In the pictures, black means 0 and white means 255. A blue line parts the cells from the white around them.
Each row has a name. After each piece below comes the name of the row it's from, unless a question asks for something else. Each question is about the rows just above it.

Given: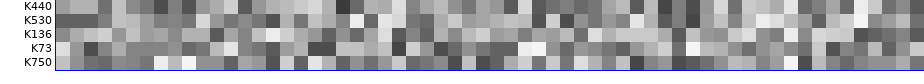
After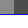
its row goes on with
[193  77  98 172 207 118 201 118 221 178 132 193  70 132 151  77  90 112
 145 186 178 132 157 245  77 186 132 105 132 145 145 172 118]
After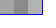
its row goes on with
[178  90 165 132 193 237 207 172 151  98 145 105 165 221  90 132  98 178
 138 186 207 157 165 126 165 157 186 112 221 178 201 201 201 172  90 193
 151 145 201 221 145 126 237 138 215 207 201  83  98 112 132  90]
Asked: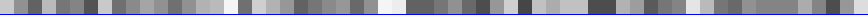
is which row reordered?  K73

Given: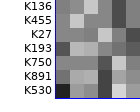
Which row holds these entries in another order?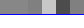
K27
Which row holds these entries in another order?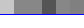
K750
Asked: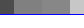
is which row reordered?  K27
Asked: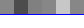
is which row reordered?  K455

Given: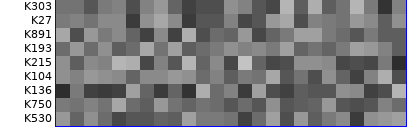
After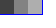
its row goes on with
[78]
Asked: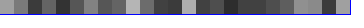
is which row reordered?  K136
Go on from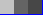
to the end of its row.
[ 78 144 144 138  71  78  71 122  45]

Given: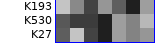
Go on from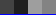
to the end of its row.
[150]
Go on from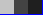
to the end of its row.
[158 131 150]
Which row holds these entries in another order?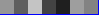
K27

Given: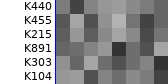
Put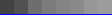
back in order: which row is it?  K104
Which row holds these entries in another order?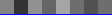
K303
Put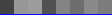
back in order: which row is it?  K104
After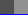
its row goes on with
[179 116  67 102]
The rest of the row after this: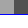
[145 179 116  67 102]

